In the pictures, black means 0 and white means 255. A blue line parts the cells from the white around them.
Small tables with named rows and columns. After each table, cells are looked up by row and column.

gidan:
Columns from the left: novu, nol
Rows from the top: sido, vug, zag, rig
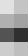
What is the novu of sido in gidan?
225
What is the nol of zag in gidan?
48
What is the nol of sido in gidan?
196
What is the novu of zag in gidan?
83
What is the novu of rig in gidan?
205
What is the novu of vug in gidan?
176
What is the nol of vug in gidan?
162
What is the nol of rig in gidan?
191
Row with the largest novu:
sido

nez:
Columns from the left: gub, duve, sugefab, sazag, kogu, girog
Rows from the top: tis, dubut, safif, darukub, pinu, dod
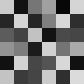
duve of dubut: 213
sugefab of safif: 194
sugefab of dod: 69
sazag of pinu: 84
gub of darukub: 147
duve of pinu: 211
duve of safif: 67
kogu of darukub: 116
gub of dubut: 38
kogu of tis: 8
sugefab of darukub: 27
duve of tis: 18
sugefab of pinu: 71
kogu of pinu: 216
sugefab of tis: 118
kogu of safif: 74
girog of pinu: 17
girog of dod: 219
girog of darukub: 170
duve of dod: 59

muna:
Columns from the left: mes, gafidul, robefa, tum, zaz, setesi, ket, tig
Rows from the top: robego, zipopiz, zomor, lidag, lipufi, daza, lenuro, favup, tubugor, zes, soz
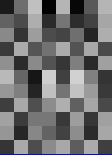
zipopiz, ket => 66
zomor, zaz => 68
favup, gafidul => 168
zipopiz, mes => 98
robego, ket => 89
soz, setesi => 93
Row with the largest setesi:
daza

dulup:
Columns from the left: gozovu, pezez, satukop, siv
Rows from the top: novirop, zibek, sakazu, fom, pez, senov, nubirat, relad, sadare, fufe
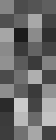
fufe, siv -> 66
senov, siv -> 69
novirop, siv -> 95
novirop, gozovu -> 134
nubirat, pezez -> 94
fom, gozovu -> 138
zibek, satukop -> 168
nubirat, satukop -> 58
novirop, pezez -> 76
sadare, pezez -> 187

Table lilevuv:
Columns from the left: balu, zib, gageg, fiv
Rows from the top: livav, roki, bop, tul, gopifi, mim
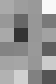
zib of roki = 103
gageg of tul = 153
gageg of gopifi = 151
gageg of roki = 151
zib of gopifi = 166
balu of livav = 170
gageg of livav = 153
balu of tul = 131
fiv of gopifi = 203
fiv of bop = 162
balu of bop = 169
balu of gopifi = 164
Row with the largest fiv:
livav

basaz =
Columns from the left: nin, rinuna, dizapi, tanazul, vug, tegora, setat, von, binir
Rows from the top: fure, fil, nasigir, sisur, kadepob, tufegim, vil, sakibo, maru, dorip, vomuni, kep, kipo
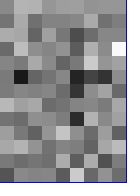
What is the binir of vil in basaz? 105
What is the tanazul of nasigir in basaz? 160
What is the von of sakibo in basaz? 123
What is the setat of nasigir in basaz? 109
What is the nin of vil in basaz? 123
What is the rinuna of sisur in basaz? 189
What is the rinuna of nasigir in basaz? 167
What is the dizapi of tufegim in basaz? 101
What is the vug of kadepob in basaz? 100
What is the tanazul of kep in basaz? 111
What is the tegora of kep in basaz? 94
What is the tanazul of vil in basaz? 134
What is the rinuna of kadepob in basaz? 122
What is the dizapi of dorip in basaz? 97

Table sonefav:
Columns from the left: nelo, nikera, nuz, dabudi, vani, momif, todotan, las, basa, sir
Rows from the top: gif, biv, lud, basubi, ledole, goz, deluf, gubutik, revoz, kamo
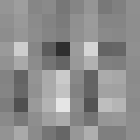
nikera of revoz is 121
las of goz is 171
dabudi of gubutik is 179
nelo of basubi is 154
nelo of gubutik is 125
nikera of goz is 100
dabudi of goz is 170

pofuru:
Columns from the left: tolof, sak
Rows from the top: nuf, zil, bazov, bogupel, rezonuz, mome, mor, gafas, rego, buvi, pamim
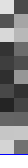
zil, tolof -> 83
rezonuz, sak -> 77
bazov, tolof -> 216
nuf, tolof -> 225
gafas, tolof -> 36
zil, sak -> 165
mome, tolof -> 47
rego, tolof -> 101
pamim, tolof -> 212
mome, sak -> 150
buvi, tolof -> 198
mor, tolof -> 72
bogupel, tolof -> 51
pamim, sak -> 113
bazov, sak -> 184
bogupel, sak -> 108
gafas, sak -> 68
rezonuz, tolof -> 62
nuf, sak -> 74

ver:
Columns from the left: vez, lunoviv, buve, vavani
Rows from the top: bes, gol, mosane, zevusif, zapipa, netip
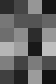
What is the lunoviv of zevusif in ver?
159
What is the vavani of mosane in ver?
152
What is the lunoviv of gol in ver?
85
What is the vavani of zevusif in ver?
191
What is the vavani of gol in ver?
101
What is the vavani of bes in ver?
22
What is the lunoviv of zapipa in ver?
67
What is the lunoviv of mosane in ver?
141
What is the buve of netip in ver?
156
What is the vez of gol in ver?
119
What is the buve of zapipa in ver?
124
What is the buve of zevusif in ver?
24
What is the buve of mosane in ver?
44
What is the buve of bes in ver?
150
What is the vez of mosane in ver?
110
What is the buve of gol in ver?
84
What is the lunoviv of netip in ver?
33
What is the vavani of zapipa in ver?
77
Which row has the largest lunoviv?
zevusif

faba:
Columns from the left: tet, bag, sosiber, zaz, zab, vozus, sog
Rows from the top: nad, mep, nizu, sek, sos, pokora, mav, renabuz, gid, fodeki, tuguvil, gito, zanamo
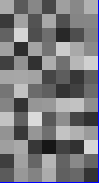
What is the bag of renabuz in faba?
51
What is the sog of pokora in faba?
94
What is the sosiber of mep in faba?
83
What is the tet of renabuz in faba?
132
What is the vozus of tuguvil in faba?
49
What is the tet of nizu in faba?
98
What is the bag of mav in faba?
194
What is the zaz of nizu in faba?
110
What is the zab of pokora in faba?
93
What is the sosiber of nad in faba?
135
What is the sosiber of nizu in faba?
78
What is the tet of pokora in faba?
166
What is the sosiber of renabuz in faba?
150

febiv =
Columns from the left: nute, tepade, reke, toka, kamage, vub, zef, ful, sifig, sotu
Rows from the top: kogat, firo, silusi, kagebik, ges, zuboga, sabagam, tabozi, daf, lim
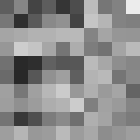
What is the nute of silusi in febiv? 165
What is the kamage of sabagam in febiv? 203
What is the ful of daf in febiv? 164
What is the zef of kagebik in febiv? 125
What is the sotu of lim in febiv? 158
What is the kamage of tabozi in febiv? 179
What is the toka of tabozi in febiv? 173
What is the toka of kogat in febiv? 93
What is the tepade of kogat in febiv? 134

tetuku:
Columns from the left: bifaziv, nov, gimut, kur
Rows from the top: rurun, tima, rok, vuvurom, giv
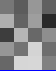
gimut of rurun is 151
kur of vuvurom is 110
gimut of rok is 104
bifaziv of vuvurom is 150
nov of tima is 99
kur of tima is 41
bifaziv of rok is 61
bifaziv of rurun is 119
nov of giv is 214
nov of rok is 181
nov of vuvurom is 115
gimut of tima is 158
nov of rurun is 92
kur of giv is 129
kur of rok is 142
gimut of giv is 215
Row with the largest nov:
giv

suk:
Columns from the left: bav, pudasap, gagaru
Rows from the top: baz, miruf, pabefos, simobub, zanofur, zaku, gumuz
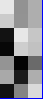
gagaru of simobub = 193
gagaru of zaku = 174
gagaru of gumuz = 218
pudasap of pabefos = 231
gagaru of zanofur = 106
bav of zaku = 169
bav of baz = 231
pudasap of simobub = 206
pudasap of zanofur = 3
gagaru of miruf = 174
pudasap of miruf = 147
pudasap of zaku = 26
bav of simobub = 7
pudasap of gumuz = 132
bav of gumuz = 17

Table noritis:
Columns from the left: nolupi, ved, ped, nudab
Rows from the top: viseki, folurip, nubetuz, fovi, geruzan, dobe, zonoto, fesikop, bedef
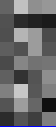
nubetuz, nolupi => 79
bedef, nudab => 127
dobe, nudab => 142
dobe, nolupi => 96
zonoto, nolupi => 128
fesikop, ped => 102
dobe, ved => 50
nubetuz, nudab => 75
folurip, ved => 43
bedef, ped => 62
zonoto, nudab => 128
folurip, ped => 33
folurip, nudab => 27
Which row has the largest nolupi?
zonoto

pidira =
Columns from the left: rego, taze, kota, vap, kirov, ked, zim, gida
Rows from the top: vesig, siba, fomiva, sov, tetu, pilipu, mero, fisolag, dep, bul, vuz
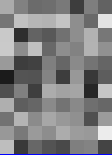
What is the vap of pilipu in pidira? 132
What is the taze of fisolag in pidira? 94
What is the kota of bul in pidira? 154
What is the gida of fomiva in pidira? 119
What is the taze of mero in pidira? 128
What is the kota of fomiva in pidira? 99
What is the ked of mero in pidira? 165

